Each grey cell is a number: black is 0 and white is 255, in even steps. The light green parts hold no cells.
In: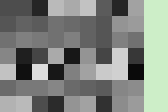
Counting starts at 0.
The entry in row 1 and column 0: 85
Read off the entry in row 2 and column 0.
113
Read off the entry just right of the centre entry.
148
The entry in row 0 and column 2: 37
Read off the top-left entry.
77
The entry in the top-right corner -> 162
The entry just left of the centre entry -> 170
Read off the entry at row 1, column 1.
98
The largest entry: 221
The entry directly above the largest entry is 69
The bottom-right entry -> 155
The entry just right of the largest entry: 23
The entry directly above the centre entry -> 128
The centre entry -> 23
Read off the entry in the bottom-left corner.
178

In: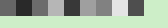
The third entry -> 108
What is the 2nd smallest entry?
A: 56
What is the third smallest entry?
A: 78

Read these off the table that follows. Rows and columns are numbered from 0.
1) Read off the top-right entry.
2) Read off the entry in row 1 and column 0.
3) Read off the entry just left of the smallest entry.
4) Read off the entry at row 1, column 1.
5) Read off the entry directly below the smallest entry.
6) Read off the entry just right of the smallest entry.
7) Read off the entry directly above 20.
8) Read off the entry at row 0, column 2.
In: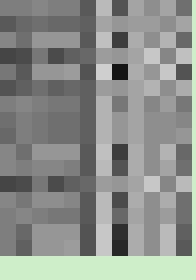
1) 111
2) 89
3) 207
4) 104
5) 150
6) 172
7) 150
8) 134

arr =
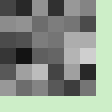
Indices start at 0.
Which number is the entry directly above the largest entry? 173
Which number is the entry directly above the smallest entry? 81
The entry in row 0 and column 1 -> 40
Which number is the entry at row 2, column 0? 75
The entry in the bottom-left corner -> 152
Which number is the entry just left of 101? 95
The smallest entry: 19
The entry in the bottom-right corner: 117
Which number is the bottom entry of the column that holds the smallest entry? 109
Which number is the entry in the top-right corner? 132
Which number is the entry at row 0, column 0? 68

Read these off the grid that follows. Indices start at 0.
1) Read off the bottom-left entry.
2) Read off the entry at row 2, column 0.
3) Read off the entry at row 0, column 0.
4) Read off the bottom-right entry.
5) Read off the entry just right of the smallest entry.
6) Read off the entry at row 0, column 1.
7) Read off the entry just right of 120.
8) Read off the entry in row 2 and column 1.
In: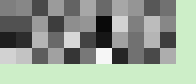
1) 210
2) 30
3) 127
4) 173
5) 210
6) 135
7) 246
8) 45

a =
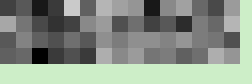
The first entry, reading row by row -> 65
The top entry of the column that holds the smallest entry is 24
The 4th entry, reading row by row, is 58
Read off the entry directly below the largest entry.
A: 65
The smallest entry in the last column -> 80
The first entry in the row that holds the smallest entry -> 96
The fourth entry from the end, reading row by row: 96
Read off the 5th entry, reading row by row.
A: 202
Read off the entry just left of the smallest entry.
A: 104
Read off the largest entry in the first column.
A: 167
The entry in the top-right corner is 155
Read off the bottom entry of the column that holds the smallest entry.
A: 1
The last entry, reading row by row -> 149
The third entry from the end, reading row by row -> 111
